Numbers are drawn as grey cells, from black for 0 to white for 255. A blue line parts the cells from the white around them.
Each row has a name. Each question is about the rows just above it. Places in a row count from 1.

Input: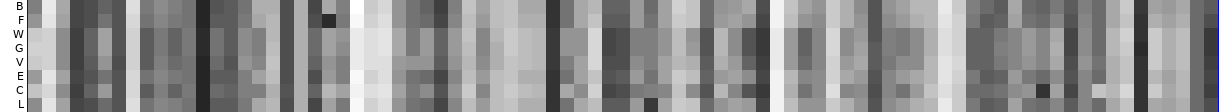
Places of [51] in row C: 38 73 80
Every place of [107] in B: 45 49 69 72 77 84
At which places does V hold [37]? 13

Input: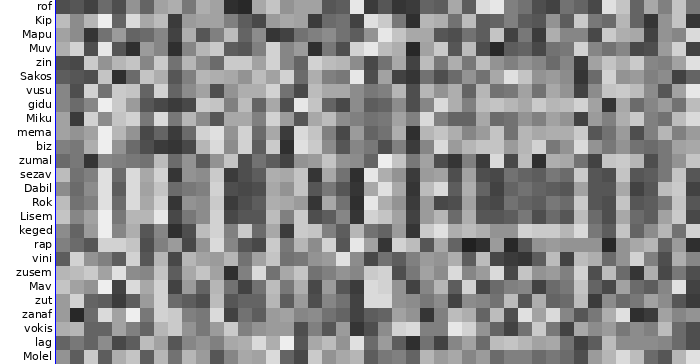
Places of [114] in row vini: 14 17 24
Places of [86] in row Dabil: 19 21 37 39 40 43
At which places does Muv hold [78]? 3 21 31 43
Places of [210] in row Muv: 2 16 22 38 45
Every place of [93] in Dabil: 5 29 36
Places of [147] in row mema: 2 6 13

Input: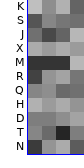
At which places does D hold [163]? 4
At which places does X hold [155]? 2 4
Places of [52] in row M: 1 2 3

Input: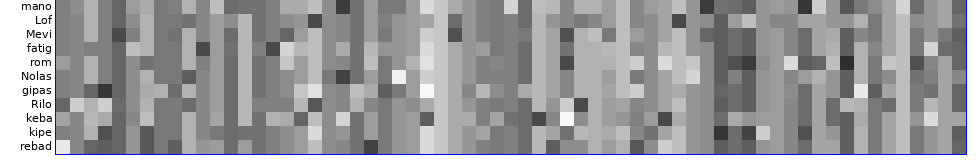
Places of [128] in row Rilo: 15 16 17 31 33
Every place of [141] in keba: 20 38 47
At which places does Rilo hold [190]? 45 61
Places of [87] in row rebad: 7 42
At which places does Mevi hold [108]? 13 49 54
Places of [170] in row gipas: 7 23 29 34 45
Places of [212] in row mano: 33 61

